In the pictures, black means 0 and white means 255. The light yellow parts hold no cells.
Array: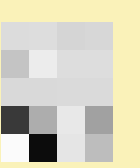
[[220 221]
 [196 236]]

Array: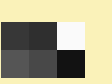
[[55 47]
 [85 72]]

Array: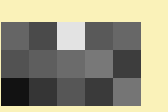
[[101  74]
 [ 82  94]]

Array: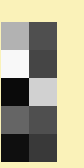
[[178  79]
 [248  69]]

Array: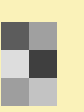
[[ 92 160]
 [221  63]]

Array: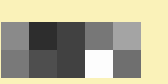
[[138  45]
 [121  78]]

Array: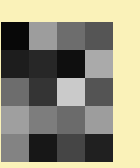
[[  8 157]
 [ 29  39]]

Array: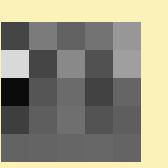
[[ 69 123]
 [217  69]]
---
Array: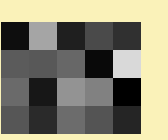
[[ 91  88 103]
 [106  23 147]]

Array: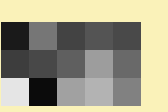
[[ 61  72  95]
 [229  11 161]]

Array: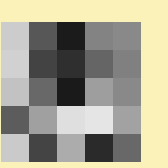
[[209  67  47]
 [194 104  26]]

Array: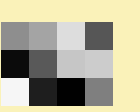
[[ 11  89 198]
 [246  30   1]]

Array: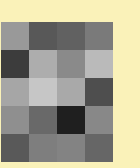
[[ 60 173 138]
 [166 198 169]]

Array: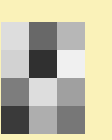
[[210  48 240]
 [125 221 160]]

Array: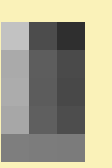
[[170  93  74]
 [172  92  72]]
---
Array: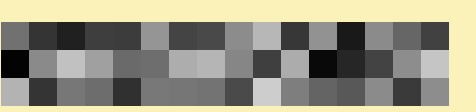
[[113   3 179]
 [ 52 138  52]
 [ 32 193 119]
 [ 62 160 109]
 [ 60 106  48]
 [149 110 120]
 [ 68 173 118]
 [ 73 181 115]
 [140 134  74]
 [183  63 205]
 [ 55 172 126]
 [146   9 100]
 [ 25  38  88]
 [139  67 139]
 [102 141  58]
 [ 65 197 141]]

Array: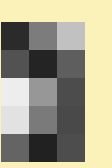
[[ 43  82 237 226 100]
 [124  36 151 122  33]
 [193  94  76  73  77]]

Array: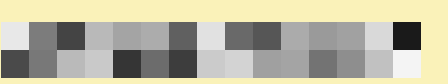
[[232  74]
 [124 120]
 [ 68 186]
 [185 201]
 [164  53]
 [172 108]
 [ 96  61]
 [225 203]
 [105 211]
 [ 86 160]
 [171 164]
 [154 115]
 [161 142]
 [217 193]
 [ 26 244]]

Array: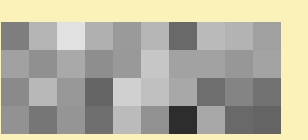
[[126 161 138 146]
 [180 144 184 118]
 [225 169 152 149]
 [176 142 101 111]
 [154 153 208 187]
 [182 198 192 145]
 [105 162 168  45]
 [186 162 110 168]
 [179 151 132 105]
 [160 163 114 100]]

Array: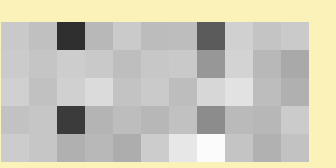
[[201 203 208 194 204]
 [192 197 193 198 198]
 [ 47 205 208  59 176]
 [184 201 219 180 184]
 [202 190 195 189 173]
 [188 199 202 183 204]
 [189 201 189 193 231]
 [ 91 151 215 140 251]
 [208 211 226 186 196]
 [196 184 189 183 177]
 [202 169 176 203 194]]

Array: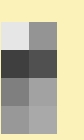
[[230  63 127 152]
 [148  80 162 169]]
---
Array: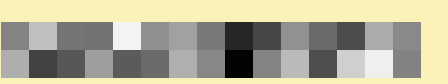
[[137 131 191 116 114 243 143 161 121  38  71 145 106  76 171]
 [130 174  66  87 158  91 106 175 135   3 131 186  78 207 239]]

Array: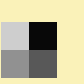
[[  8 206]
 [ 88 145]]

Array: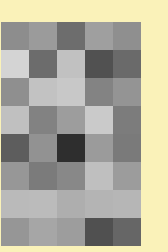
[[143 141 155 109 159]
 [106 212 108 193  81]
 [148 143 194 200 131]
 [124 192 130 157 202]
 [122  93 146  46 155]
 [156 151 123 136 191]
 [182 186 187 174 180]
 [102 150 166 157  80]]

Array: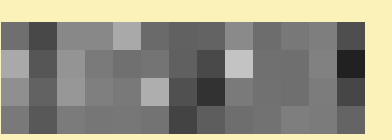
[[ 78 111  72 136 136 169 106  97  99 138 109 120 126]
 [ 33 169  86 148 122 112 116  96  73 195 112 111 129]
 [ 70 143  98 151 127 121 174  80  50 122 113 111 124]
 [100 121  88 123 118 119 115  67  93 110 114 126 123]]

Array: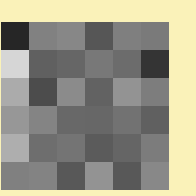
[[122  38 129 135  86 127]
 [ 52 214  96 102 120 108]
 [125 171  76 139  98 147]
 [ 96 151 132 104 103 114]
 [124 174 110 116  91 101]
 [136 128 131  88 147  88]]

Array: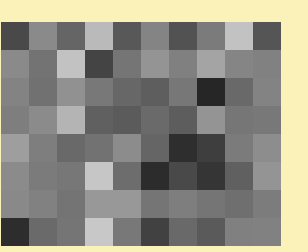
[[ 85  73 138 101 186  88 132  82 123 194]
 [129 138 115 194  68 117 148 128 164 133]
 [131 131 113 145 120 103  94 119  38 105]
 [120 126 139 180  96  91 106  93 148 118]
 [141 158 126 105 114 140 101  46  62 123]
 [148 139 123 119 198 109  44  73  53  96]
 [124 137 129 116 152 152 117 126 117 111]
 [129  45 106 117 200 120  65 105  90 128]]

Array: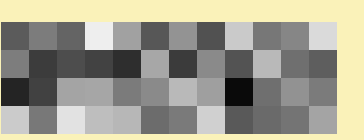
[[218  91 124 100 238 161  87 147  81 202 119 134]
 [ 94 125  60  77  66  46 167  59 138  83 185 111]
 [123  36  65 164 166 123 138 185 159  10 111 146]
 [164 203 120 226 190 183 108 122 208  89 106 116]]
